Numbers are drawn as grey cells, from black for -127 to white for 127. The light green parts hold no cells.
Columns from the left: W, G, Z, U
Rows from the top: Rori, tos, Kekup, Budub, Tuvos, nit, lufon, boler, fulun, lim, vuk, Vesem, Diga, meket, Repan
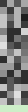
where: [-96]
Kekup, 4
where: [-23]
lufon, 4
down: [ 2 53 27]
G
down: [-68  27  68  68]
W
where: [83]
Tuvos, 4
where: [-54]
Budub, 2

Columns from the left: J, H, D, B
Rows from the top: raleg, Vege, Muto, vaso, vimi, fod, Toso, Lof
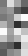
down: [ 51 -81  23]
D
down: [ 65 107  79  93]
B
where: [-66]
Vege, 4
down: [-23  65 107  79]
B

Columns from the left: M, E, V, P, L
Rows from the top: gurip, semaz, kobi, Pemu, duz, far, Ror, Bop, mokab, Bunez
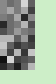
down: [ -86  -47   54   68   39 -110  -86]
M
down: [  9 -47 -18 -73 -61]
L
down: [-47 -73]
P
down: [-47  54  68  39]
M

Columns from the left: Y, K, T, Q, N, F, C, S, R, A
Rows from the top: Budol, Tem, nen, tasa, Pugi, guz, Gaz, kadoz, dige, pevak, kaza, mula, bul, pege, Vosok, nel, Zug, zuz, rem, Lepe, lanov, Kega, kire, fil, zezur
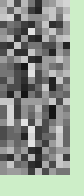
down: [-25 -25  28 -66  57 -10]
A
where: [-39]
nel, 7
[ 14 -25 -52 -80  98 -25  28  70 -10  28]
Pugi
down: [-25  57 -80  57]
K
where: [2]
kadoz, 6
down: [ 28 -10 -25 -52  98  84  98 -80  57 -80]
N
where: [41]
fil, 7

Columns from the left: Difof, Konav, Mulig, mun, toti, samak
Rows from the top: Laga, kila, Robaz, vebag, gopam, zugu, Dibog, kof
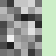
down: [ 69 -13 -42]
Mulig
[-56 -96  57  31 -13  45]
Dibog
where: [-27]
kof, 3
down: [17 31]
mun
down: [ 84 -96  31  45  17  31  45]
mun
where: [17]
zugu, 4
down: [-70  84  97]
toti

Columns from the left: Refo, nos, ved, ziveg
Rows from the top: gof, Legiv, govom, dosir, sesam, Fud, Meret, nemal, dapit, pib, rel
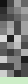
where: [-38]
nemal, 1
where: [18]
Meret, 2
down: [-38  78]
Refo
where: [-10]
dosir, 1

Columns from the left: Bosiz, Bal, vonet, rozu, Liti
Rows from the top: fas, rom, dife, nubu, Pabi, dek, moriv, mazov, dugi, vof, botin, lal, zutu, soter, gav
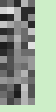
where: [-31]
dek, 5
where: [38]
nubu, 2
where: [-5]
vof, 3
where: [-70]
Pabi, 2
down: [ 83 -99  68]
Bosiz
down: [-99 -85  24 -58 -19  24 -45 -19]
Bosiz
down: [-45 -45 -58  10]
Bal

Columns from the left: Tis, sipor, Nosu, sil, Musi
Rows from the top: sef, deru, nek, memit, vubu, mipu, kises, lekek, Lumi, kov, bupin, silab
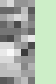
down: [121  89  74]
sipor
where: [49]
kov, 5
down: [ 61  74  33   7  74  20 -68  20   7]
sil
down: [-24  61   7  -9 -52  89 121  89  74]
sipor

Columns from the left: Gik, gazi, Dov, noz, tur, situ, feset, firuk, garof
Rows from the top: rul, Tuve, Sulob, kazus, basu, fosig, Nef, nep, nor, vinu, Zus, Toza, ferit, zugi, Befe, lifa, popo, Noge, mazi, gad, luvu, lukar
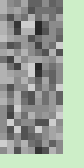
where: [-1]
rul, 3
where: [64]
fosig, 1

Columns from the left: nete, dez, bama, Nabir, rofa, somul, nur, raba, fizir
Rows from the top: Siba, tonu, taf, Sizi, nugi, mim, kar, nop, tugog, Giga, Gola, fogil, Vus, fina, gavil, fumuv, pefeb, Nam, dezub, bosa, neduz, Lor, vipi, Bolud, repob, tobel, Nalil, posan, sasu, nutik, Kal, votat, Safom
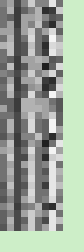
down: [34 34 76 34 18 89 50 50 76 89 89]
rofa
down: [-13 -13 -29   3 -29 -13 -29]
nete
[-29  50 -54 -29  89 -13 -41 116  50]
fina
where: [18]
Vus, 5
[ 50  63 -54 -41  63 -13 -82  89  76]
kar

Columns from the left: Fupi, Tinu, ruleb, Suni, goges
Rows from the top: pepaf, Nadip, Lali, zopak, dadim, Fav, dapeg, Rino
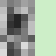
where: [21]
pepaf, 5
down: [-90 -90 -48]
ruleb

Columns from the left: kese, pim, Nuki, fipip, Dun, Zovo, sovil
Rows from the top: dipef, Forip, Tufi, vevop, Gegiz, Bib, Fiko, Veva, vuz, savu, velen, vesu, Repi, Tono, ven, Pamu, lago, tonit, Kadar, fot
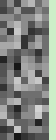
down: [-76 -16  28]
fipip
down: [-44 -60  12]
kese
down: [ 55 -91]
Nuki
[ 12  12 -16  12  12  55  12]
Tufi
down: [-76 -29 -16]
kese
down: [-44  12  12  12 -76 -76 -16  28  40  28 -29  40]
fipip
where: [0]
fot, 2

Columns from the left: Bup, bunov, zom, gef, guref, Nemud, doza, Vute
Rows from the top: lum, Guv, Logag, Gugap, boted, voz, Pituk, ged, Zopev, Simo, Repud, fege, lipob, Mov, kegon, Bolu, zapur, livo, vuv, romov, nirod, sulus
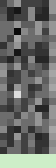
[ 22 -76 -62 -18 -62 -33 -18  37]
Repud
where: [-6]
nirod, 5
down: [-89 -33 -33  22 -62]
Nemud
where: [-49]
Guv, 1

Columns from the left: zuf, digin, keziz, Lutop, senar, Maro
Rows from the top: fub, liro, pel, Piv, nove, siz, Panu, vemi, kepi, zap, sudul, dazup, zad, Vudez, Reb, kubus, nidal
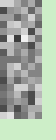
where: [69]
Piv, 2
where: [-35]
vemi, 1
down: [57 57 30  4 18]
digin

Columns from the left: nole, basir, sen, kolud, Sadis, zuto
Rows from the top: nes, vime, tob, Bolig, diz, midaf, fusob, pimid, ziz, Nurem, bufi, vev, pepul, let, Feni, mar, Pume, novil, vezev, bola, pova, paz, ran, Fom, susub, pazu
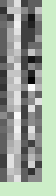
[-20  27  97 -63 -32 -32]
nes
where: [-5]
novil, 6
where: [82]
Fom, 5
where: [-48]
bola, 4
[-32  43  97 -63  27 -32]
let

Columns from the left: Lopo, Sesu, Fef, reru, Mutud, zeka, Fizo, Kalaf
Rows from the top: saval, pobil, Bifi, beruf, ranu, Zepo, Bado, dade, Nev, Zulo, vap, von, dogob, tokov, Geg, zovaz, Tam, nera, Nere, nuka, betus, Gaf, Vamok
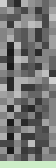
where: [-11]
von, 7
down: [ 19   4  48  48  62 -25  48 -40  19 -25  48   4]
Fef
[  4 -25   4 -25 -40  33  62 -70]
vap

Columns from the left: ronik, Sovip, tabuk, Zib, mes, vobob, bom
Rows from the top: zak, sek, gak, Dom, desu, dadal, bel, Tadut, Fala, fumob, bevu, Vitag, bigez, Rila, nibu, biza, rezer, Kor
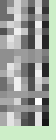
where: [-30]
rezer, 4
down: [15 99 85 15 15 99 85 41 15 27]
Sovip
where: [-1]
Tadut, 7
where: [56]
Fala, 3

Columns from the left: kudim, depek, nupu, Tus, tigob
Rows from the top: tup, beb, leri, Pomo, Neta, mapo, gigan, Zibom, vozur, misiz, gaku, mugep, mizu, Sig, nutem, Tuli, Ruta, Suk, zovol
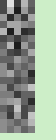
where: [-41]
beb, 5
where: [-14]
zovol, 2
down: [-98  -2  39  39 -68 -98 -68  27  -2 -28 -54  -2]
nupu

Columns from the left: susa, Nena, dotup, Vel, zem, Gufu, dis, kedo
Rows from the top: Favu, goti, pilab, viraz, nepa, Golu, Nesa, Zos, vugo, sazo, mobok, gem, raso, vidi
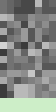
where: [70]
mobok, 5
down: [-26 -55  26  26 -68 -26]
Vel
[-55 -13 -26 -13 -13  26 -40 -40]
sazo

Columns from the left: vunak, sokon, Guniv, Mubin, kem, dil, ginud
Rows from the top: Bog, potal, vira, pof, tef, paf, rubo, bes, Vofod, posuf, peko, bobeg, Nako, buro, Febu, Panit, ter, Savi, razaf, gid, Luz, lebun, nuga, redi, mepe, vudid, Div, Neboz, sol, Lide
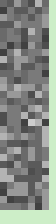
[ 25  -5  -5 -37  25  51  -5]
Panit
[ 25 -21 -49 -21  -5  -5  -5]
bobeg
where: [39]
Nako, 1
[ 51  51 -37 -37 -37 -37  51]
vudid
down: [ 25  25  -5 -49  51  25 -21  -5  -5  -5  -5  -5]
Guniv
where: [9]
mepe, 4

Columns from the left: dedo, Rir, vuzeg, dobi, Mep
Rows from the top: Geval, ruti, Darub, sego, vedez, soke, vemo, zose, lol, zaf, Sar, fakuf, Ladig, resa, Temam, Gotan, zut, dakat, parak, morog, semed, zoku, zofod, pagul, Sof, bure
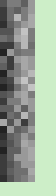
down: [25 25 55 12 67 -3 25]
Mep
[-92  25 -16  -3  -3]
zose
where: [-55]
fakuf, 2
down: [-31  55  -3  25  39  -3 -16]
vuzeg
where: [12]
fakuf, 5

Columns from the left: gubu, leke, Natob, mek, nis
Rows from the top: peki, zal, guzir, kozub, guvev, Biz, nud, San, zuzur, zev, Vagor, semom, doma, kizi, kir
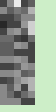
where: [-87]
kozub, 1
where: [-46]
semom, 2
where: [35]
semom, 4
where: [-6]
zal, 3
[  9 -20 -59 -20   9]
kizi
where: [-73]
Biz, 4

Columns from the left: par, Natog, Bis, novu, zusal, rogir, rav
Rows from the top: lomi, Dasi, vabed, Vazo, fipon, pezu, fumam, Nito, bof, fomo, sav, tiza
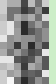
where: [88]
vabed, 7
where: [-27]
sav, 5
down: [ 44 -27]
zusal
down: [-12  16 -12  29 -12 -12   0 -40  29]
rogir
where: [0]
fumam, 6

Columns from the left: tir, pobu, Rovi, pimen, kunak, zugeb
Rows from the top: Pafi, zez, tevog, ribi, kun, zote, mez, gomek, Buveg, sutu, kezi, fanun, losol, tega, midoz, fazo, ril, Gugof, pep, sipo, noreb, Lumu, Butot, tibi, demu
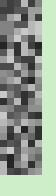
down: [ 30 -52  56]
tir
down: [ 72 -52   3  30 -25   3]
pobu
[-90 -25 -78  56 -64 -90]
mez
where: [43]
kun, 3
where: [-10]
Gugof, 3

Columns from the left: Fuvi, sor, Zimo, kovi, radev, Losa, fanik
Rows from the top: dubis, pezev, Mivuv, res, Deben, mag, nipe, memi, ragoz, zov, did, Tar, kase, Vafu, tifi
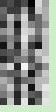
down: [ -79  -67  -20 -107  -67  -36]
Zimo
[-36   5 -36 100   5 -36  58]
mag

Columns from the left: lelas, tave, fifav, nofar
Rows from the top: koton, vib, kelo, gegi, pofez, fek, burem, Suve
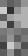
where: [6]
pofez, 2
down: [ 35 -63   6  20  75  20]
tave
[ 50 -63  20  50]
gegi
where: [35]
kelo, 2
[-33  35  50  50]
kelo
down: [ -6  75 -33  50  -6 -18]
lelas

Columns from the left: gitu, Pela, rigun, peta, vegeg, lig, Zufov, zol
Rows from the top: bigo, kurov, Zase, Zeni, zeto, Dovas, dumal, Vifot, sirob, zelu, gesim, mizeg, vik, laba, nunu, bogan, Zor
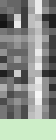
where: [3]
Zor, 7
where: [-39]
bogan, 2
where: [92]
vik, 6

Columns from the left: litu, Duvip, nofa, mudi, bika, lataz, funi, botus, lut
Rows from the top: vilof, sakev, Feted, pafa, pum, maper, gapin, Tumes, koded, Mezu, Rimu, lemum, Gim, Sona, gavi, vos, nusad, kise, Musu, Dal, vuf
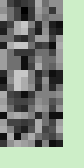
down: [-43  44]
bika
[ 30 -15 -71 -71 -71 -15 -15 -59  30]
Tumes
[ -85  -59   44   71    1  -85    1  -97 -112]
pafa
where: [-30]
Mezu, 8
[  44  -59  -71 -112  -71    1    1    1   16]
Sona
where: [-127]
sakev, 4
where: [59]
pum, 4

